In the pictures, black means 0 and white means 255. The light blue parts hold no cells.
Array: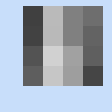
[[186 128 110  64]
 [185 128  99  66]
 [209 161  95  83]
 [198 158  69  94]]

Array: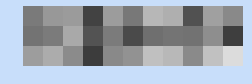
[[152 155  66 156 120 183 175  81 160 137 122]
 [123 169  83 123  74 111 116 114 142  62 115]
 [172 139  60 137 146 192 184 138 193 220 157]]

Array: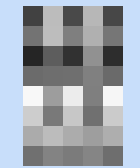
[[188  73 183  71  65]
 [189 127 176 118 115]
 [ 93  49 145  45  37]
 [110 111 128 106 107]
 [157 236 127 246 248]
 [121 199 112 203 205]
 [188 172 158 174 171]
 [131 123 133 110 112]]

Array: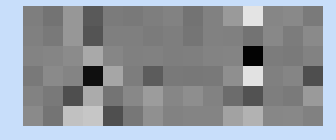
[[115 151  89 123 121 126 130 115 129 154 228 134 137 122 126]
 [121 151  84 127 127 123 126 117 129 128 115 136 124 138 128]
 [133 139 169 134 128 129 126 127 131 132   3 124 122 130 131]
 [138 132  15 166 125  92 121 120 121 143 226 128 133  78 121]
 [121  78 171 116 136 156 134 142 130 108  82 126 122 154 130]
 [116 193 198  79 119 144 130 132 132 162 178 135 136 129 138]]

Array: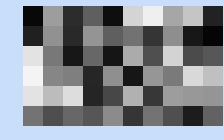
[[157  44  95  14 212 239 166 197  34   8]
 [145  41 148  95 114  53 142  23   5  32]
 [120  23 103  21 171  79 211  75  87 227]
 [134 127  38 143  22 150 122 217 192 244]
 [188 221  37  71 177  55 157 152 149 227]
 [ 78 103  86 139  53 115  79  28  98 115]]

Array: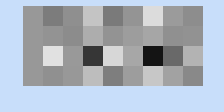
[[124 143 196 122 148 220 155 141 152]
 [147 140 173 147 157 166 144 146 152]
 [225 153  54 215 167  20 105 179 152]
 [144 152 189 126 157 199 162 137 152]]

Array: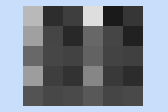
[[ 45  62 222  26  54 185]
 [ 69  40 103  69  33 160]
 [ 70  66  98  67  64 104]
 [ 62  50 134  57  44 157]
 [ 71  74  88  69  73  83]]
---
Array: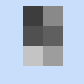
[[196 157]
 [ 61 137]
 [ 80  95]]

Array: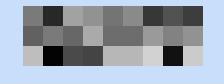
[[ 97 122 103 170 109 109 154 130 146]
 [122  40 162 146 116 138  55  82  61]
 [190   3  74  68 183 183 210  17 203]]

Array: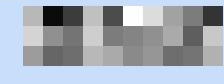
[[212 144 116 206 124 132 144 170  94 200]
 [156 102 110 184 170 138 150 110 116 177]
 [184  11  60 192  76 254 220 162 124  52]]

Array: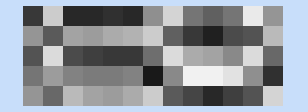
[[ 83 219  75  63  56  56 110 219 171 163 137 219 104]
 [ 56 204  40  40  48  40 143 212 117  96 117 234 149]
 [117 156 130 123 123 130  25 137 241 241 226 143  48]
 [149 104 186 163 156 171 204  90  69  40  63  83 212]
 [149  90 163 156 171 178 204  96  56  32  75  83 186]]

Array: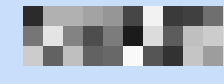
[[118 228 131  77 124  27 220  92 191 204]
 [ 43 177 177 163 150  70 242  58  64 111]
 [204  98 191  98 104 249  85  50 197 157]]

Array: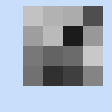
[[158 186  27 152]
 [194 178 172  78]
 [120  99 107 200]
 [113  48  63 132]]

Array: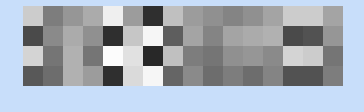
[[ 74 138 171 144  47 198 246  94 164 132 164 171 177  74  82 150]
 [204 125 150 171 239 156  47 192 156 144 132 144 164 204 204 164]
 [212 117 177 117 252 225  40 192 125 117 144 150 138 212 204 117]
 [ 88 109 177 156  47 218 246 101 138 109 125 109 132  82  82 125]]

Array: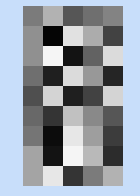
[[144 245  19  98 219]
 [164 231  52 123 178]
 [ 79 212  31  66 212]
 [123 178  86 111 131]
 [104  52 193 137  86]
 [111  31 219 152  37]
 [164  19 245 185  44]
 [117  12 231 158  60]
 [144   5 225 172  66]]
